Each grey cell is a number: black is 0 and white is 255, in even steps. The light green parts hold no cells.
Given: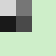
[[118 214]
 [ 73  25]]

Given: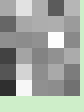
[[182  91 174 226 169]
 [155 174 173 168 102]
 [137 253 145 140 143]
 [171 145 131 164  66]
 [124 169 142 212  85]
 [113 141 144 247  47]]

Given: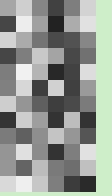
[[211 126  65 134 207 166]
 [225 172  34 160 237  70]
 [135  82  74 116 171 211]
 [113  72 164 200 126  70]
 [221  66  40 180 241 125]
 [154  64 209  62 215 128]
 [123  74  62  95 149 206]
 [ 51 189  51 158 206  52]
 [ 85 150 196 142  96 123]
 [225 126  51 139 224 149]
 [192 110 122 188 100 150]
 [ 42  60 126 199 239 217]]

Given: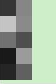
[[134  54]
 [138 196]
 [ 78 113]
 [155  25]
 [ 96  37]]

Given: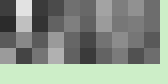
[[109 145 126 163 104 112  75  58 226  62]
 [109 124 119 155  98 127  98  51 192  43]
 [ 89 118 140 115  71 102 154  91 136  90]
 [109  81 123  99  58  97 177 117  68 155]]

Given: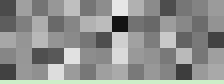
[[155 131 118  77 139 177 230 141 117 191 151 116 160  75]
 [147 108 136 157 104 114  19 188 178 134 105 173 127  93]
 [ 66 121  98 201 125 161 207  78 118 138 148 184 149 167]
 [159 119 186 121 146 153 218 137 141 225  88  79 151 134]
 [169 154  61 132 152 121 170 159 119 155 221 144 152  65]]
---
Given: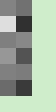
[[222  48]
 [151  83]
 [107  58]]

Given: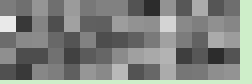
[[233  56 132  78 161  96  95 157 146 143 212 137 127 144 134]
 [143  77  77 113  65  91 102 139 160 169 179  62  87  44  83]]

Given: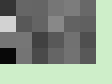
[[210  88 100 136  98  96]
 [  8 116  74 101 114  88]]

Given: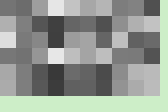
[[176 127  85  64 101 108  80 143 176 194]
 [119 114 150 231 190 164 190 123 122  83]
 [171 126  88  60  96  97  77 147 171 187]]

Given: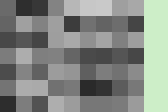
[[100 160 130 159  60 113  99 109  69]
 [124 173 127 129 101  74  71  85  71]
 [116 172 170 113 121  42  50  92 120]]

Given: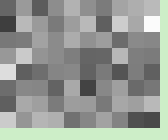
[[ 62 185 154 122 157 185  95 205 168 251]
 [152 202 148 139 126 101 102 183 126 123]
 [109 136 134  99 169  67 136 159 106 119]
 [203 149 181 175 113 134 162 131  79  73]]
